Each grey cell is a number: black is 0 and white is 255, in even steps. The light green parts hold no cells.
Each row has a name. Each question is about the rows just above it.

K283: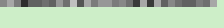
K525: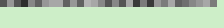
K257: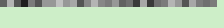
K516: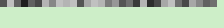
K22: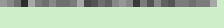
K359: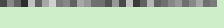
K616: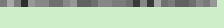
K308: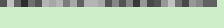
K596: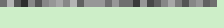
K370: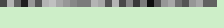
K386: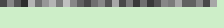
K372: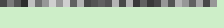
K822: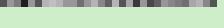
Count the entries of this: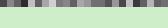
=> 24
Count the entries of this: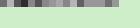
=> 17
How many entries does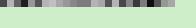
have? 25
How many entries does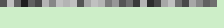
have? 31
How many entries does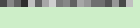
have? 19
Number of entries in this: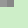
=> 2

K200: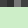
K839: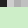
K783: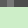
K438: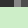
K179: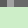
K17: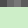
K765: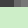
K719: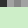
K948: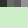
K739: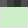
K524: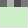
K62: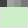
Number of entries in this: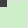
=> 1
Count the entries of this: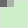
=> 2
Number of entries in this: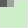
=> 2
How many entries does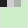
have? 3
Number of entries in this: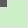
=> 1
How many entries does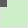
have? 1
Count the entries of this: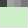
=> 4

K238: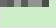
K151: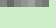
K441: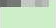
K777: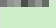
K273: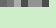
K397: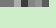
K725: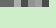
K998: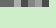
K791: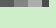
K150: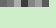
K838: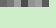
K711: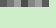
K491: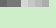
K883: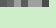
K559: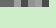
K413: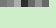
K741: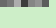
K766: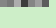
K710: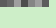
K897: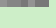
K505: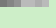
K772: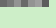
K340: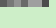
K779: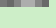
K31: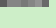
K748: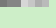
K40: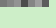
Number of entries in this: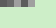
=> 5
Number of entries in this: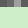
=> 4
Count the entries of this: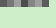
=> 7
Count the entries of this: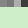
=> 4

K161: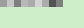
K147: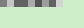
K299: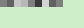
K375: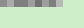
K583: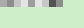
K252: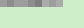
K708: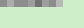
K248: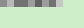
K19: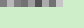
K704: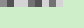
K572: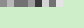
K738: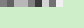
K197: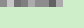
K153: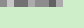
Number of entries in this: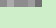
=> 6
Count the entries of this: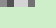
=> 5

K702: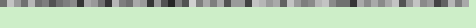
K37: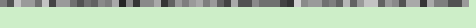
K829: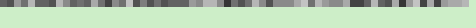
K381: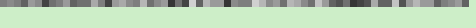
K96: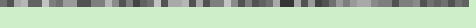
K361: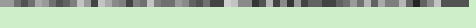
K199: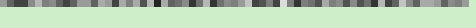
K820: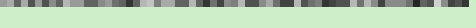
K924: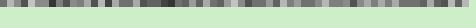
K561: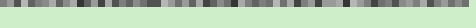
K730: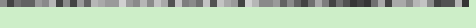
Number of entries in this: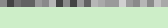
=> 24
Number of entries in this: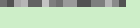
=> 18

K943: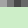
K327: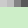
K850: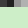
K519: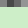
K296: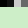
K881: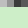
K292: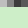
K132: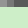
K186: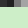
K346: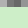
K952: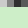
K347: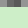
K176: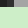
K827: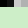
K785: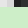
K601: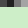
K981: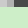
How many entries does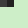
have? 2
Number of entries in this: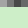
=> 4
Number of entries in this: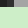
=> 4

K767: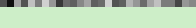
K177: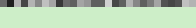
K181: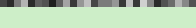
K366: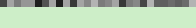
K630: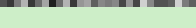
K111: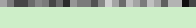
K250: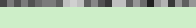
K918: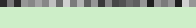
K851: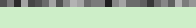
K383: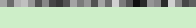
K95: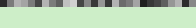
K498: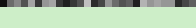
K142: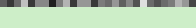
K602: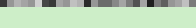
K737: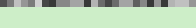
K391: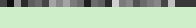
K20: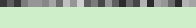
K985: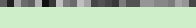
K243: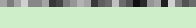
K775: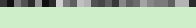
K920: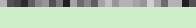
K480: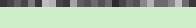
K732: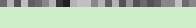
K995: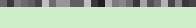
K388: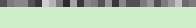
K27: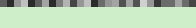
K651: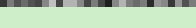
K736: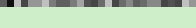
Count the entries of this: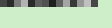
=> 14
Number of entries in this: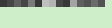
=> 15
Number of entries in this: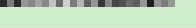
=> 25
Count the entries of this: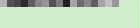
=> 17

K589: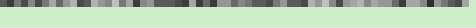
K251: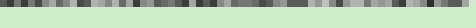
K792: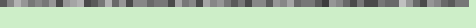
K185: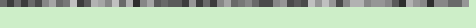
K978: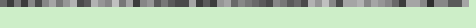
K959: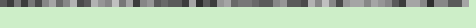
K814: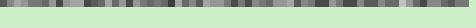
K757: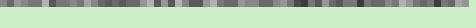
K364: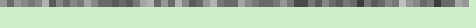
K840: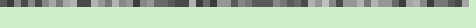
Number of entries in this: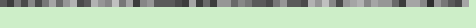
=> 67
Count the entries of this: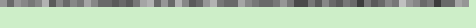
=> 67
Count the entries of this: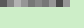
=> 10
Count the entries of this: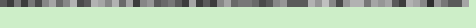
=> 67
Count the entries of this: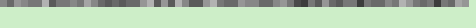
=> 67
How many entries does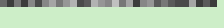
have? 31
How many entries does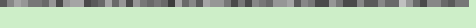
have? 67

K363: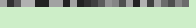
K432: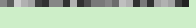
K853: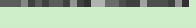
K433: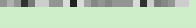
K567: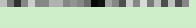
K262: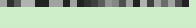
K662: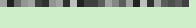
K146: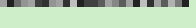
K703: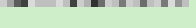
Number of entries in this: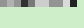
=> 11
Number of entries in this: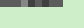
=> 9
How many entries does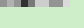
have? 10
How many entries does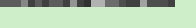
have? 25
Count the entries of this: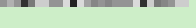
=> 27

